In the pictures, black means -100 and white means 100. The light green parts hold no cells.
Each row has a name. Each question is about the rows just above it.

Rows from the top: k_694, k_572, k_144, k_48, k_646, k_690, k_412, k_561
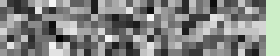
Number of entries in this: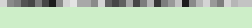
36
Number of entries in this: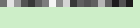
19
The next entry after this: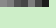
[8]
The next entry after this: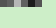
[-78]
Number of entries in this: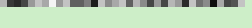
35
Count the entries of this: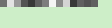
14
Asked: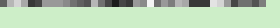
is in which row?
k_144

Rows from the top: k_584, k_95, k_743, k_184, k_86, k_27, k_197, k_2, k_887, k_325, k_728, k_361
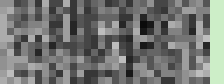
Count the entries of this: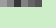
6
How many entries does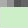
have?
4
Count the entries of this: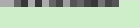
17
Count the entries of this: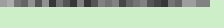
30
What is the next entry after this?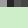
[-21]
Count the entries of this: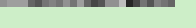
25

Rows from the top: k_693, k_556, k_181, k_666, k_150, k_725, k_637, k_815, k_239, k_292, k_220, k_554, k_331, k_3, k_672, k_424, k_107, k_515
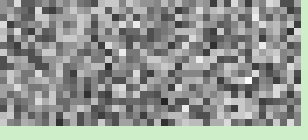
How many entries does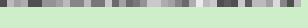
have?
43
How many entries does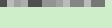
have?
15
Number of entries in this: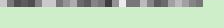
29

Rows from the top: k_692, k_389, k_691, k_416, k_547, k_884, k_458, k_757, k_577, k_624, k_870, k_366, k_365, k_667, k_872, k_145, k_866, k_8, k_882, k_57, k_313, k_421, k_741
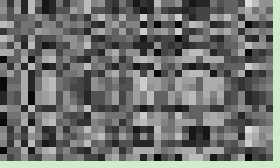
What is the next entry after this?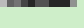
[-36]
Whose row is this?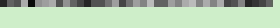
k_667
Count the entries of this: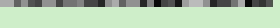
39
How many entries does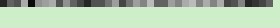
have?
39
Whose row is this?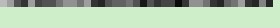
k_884
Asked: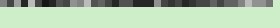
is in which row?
k_458

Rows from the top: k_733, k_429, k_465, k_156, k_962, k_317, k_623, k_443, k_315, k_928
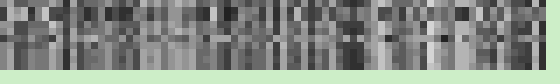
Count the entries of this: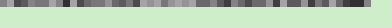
53
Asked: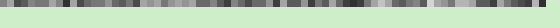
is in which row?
k_443
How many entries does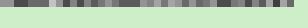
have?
42

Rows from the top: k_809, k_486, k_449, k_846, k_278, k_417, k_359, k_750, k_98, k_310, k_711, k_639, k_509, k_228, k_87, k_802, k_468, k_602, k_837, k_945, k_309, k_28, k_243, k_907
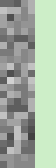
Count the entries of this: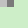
2
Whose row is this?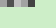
k_945
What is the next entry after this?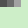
[-15]

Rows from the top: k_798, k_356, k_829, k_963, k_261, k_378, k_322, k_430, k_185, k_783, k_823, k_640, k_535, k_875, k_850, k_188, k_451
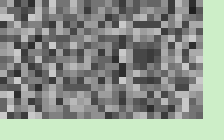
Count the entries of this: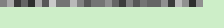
29
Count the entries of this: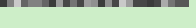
27
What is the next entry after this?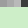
[-21]
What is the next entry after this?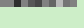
[58]
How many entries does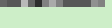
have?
15

